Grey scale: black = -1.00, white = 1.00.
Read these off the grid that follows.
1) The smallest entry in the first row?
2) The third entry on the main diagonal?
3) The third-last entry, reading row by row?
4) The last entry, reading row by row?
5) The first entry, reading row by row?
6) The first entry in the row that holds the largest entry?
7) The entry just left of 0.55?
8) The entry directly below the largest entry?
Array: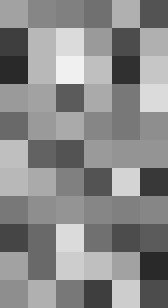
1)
-0.35
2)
0.88
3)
-0.51
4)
-0.40
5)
0.27
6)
-0.68
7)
-0.62
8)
-0.29

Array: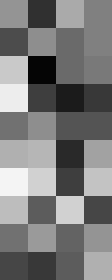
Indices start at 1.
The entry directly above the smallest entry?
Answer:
0.11
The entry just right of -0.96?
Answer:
-0.17
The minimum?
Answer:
-0.96
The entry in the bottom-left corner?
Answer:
-0.45
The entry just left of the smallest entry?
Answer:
0.58
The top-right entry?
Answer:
0.00
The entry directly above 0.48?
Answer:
0.91
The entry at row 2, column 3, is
-0.17
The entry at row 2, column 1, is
-0.40
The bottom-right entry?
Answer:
0.38
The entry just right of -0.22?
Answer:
0.16
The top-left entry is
0.16

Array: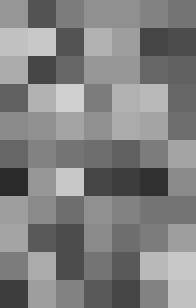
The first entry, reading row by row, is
0.18
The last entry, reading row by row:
0.51
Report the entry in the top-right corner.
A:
-0.09
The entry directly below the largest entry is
0.29
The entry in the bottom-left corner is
-0.52
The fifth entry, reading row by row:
0.13
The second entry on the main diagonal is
0.57
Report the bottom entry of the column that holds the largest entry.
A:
0.02
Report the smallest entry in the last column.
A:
-0.40
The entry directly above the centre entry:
0.13
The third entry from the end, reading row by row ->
-0.46
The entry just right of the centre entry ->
-0.25
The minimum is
-0.67
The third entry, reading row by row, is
-0.03
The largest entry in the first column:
0.51
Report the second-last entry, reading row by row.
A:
0.02
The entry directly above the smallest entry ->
-0.20
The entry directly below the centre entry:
-0.46

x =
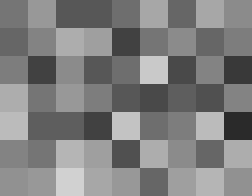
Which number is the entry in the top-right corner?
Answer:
0.09
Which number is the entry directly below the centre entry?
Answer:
0.53
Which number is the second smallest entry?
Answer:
-0.55
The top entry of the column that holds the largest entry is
-0.32
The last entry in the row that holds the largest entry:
0.14
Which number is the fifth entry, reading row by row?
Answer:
-0.14
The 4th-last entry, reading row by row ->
-0.20
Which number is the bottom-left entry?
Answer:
0.14
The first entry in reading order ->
-0.08
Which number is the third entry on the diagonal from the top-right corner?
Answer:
-0.43
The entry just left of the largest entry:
0.19
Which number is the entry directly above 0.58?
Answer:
-0.08
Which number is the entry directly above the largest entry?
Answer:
0.42
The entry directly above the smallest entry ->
0.03
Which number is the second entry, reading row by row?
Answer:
0.19
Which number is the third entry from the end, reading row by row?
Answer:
0.25
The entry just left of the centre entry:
-0.02
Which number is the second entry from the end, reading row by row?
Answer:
0.42
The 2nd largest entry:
0.58
